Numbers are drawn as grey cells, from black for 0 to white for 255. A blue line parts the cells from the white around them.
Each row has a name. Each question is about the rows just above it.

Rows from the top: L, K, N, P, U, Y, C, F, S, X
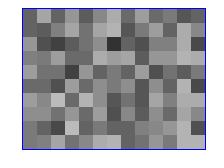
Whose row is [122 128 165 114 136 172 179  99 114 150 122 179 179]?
X
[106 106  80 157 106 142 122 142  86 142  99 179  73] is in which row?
Y

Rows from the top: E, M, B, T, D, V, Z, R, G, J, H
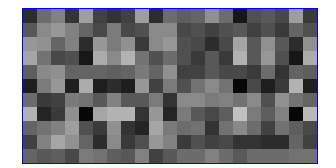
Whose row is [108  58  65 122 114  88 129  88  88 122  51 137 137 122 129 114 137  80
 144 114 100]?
Z
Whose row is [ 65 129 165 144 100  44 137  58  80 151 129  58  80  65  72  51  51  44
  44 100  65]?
J
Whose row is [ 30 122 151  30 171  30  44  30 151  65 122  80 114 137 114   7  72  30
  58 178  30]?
V

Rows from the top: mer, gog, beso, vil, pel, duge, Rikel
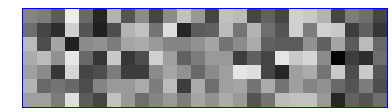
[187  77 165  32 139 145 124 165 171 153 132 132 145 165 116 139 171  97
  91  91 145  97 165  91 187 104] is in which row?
beso
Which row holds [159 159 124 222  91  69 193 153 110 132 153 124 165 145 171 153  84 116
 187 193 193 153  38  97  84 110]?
Rikel

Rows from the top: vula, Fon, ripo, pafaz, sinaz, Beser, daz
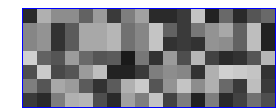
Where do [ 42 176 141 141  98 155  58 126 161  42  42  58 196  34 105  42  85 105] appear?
vula
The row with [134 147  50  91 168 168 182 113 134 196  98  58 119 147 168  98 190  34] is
Fon
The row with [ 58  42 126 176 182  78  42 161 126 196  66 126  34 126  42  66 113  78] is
daz

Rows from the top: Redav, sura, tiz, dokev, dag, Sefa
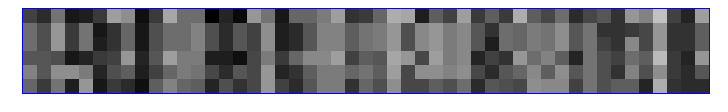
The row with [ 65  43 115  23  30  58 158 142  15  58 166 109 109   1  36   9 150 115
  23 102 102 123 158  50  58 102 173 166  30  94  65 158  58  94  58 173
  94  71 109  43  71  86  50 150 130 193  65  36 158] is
Redav
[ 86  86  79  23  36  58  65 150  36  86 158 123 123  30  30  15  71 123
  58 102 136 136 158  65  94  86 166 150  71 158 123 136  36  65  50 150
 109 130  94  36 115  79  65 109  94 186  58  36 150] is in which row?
dokev
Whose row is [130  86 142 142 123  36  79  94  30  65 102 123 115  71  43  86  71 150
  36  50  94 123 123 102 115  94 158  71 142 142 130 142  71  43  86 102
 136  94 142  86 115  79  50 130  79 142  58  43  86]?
dag
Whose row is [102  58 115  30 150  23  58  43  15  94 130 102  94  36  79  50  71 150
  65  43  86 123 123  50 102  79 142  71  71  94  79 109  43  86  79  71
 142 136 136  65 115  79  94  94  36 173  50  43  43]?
Sefa

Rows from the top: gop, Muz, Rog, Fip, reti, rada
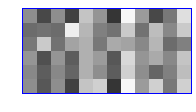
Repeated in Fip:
[149]
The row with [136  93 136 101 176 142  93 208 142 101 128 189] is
reti
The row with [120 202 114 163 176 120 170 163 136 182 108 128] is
Rog
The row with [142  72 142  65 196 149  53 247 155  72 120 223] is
gop
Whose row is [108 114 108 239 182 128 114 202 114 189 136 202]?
Muz

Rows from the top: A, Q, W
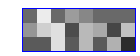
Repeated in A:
[105]
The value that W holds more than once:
[90]
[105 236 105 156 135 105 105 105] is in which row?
A
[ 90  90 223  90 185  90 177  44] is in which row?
W

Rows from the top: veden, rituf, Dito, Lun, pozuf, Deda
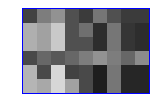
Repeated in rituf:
[45]
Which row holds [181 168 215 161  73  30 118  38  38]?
Deda
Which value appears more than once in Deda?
[38]
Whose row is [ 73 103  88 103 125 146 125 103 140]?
Lun

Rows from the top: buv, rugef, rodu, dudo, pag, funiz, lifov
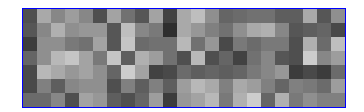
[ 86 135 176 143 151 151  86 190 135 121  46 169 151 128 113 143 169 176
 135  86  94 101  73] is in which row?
rugef
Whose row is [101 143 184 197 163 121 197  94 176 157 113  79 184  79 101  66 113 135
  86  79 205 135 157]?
dudo

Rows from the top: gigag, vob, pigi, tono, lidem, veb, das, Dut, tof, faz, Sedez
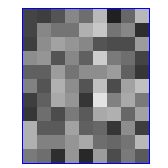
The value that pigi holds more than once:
[76]
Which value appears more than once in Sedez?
[122]

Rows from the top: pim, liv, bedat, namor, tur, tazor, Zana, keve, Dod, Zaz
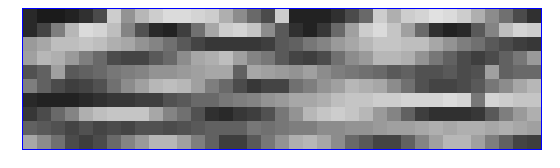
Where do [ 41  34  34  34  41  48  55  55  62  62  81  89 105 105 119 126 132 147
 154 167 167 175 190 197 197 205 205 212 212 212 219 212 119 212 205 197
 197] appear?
Zana
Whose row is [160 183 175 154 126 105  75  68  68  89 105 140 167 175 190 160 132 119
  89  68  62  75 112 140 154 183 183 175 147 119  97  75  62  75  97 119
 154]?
namor

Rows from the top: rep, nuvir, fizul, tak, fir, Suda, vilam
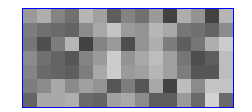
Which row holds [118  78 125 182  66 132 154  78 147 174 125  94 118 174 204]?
fizul
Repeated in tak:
[189]
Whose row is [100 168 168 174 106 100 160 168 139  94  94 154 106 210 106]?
vilam

